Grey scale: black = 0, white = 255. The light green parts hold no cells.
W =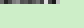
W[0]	105
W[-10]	82
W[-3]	70
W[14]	186

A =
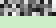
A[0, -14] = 217
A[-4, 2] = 183
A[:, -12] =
[183, 52, 187, 45]
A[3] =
[91, 210, 45, 247, 174, 31, 122, 72, 230, 180, 58, 203, 55, 23]
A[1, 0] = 22
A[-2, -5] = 23
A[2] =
[121, 193, 187, 151, 196, 95, 136, 77, 44, 23, 58, 179, 152, 218]
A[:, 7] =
[105, 55, 77, 72]
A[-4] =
[217, 48, 183, 144, 163, 96, 223, 105, 108, 175, 29, 222, 52, 247]
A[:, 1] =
[48, 135, 193, 210]
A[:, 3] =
[144, 223, 151, 247]
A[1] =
[22, 135, 52, 223, 32, 120, 155, 55, 137, 81, 105, 120, 88, 238]
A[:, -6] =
[108, 137, 44, 230]

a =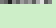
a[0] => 119
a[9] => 171
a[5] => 155
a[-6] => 156

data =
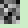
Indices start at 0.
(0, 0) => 41
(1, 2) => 191
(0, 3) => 99
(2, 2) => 114
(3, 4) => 130
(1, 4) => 118
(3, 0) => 96

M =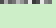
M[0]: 77
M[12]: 115
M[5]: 150

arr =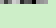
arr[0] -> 162
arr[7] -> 85
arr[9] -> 142

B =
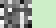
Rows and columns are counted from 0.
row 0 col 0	155
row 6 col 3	87
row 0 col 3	131
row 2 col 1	90
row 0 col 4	146
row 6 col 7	15
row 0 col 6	123
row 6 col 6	59
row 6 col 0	219
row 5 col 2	57
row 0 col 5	23
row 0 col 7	130
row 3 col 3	96
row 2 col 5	91
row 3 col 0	230
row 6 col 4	65
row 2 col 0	244

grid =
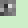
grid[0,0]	118
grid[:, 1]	[111, 45, 90, 99]
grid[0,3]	124
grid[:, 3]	[124, 149, 123, 132]

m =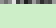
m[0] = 144
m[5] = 128
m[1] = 109
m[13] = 155

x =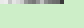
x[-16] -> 233
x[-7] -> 148
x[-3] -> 111
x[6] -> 150
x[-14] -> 197

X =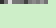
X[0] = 48
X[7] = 123
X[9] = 123
